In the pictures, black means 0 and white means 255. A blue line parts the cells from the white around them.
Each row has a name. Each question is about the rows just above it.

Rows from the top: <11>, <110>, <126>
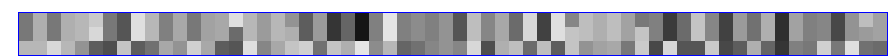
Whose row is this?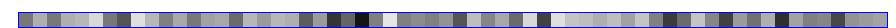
<110>
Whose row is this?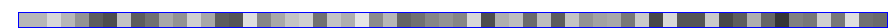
<126>

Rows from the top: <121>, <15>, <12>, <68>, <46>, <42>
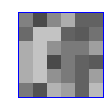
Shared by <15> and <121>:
[98]
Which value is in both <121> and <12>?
[173]
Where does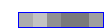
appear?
<12>
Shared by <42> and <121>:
[98]
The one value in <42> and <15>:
[98]

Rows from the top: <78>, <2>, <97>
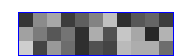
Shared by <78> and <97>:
[47]
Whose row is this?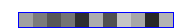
<2>
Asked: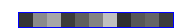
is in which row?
<78>

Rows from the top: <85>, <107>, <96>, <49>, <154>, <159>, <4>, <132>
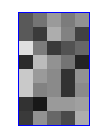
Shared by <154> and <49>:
[146]
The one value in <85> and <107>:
[89]
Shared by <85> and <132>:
[146]

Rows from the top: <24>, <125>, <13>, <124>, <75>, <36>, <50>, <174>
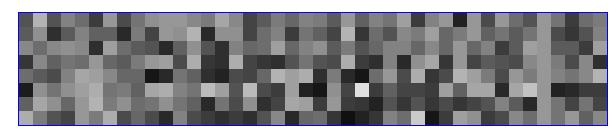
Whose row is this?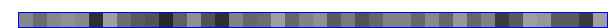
<13>
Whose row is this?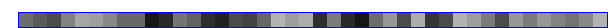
<75>

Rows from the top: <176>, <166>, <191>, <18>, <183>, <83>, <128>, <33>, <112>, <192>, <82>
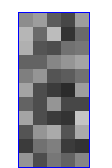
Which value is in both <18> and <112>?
[149]
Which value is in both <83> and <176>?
[157]

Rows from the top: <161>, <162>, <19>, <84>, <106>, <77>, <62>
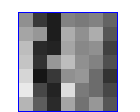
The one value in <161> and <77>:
[122]
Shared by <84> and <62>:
[151]
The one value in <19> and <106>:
[144]
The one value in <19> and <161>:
[144]
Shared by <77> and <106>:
[108]

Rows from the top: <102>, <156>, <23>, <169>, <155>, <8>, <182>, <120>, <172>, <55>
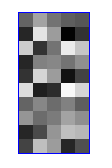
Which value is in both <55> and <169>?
[38]
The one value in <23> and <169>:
[115]

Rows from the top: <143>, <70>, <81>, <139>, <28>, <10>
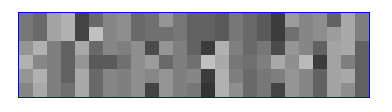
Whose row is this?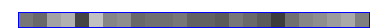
<70>
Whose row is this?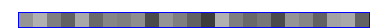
<81>
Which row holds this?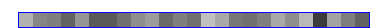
<139>
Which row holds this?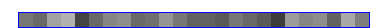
<143>
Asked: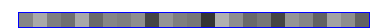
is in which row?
<10>

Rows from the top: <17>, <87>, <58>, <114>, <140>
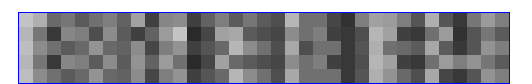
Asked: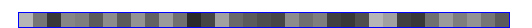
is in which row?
<114>
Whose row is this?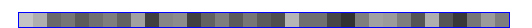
<17>
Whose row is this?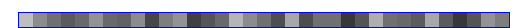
<58>

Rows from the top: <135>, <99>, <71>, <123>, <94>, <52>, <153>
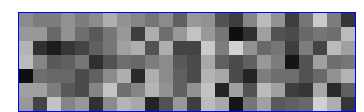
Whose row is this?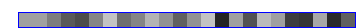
<52>
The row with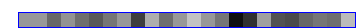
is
<99>

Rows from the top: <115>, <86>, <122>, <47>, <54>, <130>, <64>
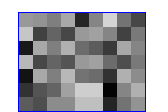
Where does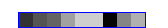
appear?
<130>
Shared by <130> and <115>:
[133]

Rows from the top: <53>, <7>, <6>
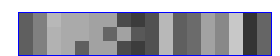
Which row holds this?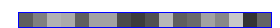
<6>

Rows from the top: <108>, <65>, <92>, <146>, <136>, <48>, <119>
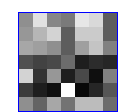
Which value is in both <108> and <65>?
[93]
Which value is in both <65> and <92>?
[93]

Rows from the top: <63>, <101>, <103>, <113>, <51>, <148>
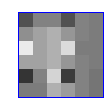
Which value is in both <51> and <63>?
[130]
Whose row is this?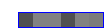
<63>
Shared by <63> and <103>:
[124]
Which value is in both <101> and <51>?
[130]
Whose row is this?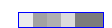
<103>
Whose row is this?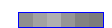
<101>

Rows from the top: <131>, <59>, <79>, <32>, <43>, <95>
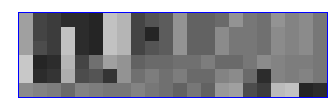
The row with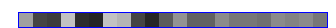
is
<59>
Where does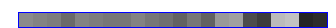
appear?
<95>
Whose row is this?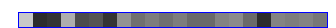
<43>
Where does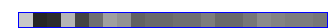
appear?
<32>
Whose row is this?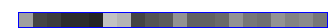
<131>

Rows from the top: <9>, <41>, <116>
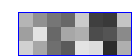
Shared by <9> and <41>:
[104]
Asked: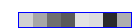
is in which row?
<116>

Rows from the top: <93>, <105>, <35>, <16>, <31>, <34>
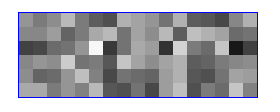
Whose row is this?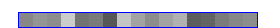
<16>
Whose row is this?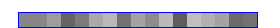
<105>

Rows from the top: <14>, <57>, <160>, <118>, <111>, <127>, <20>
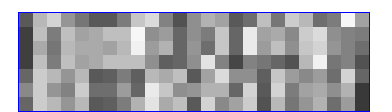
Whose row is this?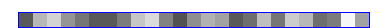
<14>
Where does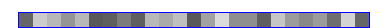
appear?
<111>
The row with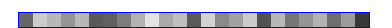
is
<20>
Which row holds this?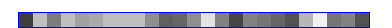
<118>

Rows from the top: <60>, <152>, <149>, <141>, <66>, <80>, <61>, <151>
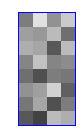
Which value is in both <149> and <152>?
[187]
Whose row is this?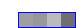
<152>
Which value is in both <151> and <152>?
[187]

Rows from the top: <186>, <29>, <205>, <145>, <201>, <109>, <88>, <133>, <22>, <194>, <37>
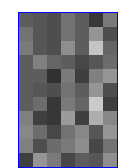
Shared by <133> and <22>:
[135]
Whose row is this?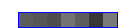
<186>
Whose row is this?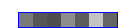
<205>
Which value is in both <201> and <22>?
[149]

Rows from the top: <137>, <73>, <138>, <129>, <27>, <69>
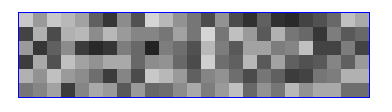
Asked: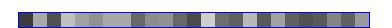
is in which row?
<129>
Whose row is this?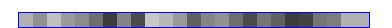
<27>
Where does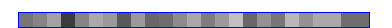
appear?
<69>

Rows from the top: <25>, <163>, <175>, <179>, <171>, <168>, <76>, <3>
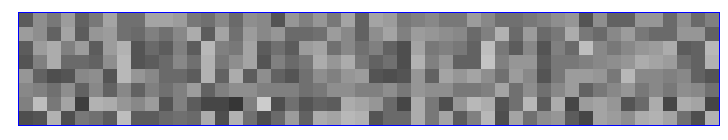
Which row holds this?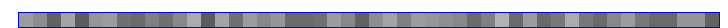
<163>
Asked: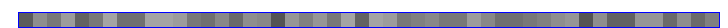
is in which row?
<25>
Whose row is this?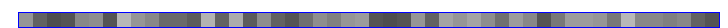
<171>

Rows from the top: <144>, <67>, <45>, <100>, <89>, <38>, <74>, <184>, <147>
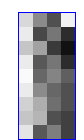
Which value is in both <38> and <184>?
[80]
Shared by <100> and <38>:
[235]
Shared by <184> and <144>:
[80]
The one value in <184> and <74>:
[80]
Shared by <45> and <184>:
[197]

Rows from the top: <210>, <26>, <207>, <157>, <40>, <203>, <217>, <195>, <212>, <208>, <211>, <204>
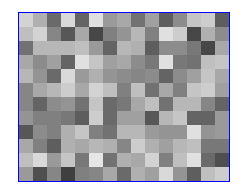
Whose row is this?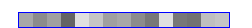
<157>
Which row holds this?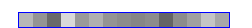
<40>
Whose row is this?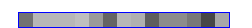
<207>
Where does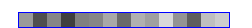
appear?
<204>

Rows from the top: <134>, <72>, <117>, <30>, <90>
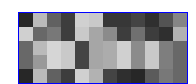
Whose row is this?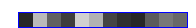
<90>
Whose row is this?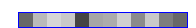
<117>
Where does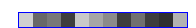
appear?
<72>

